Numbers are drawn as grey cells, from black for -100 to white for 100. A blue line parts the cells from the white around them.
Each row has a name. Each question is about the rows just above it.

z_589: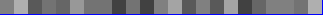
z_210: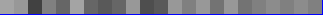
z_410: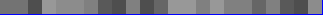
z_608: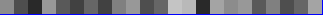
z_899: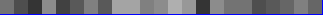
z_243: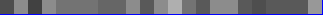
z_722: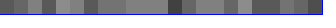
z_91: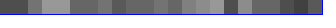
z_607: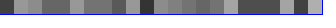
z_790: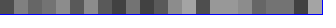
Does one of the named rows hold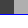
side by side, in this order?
yes
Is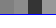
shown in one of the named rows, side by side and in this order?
no
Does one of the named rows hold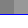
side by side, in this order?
yes
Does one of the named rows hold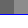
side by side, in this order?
yes

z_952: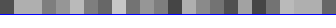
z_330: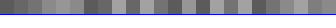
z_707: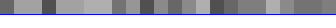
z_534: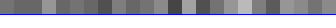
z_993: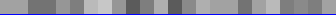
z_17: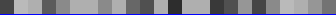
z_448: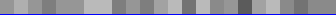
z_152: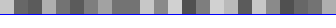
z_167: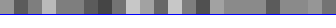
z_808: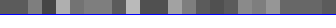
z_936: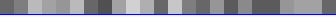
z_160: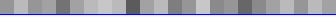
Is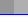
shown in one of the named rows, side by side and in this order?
yes
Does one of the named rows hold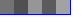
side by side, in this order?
no
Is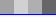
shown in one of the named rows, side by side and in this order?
yes

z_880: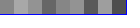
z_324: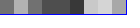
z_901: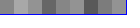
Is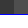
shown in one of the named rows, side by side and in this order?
no
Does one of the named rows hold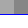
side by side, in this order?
no
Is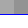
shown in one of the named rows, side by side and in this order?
yes
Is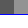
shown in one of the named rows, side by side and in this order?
no
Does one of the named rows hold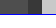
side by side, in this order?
yes

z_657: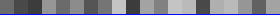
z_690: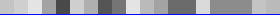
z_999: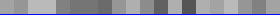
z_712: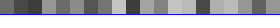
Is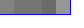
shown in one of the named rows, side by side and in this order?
yes
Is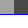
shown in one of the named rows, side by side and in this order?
yes
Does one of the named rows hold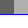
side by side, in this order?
yes

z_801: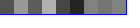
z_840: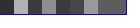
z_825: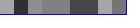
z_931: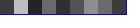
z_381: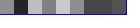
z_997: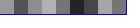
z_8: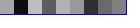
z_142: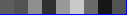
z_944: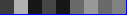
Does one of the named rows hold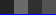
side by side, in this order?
yes
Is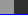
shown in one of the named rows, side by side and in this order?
yes
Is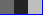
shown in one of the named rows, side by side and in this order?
no
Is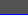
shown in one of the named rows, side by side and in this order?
no
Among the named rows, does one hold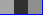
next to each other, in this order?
yes

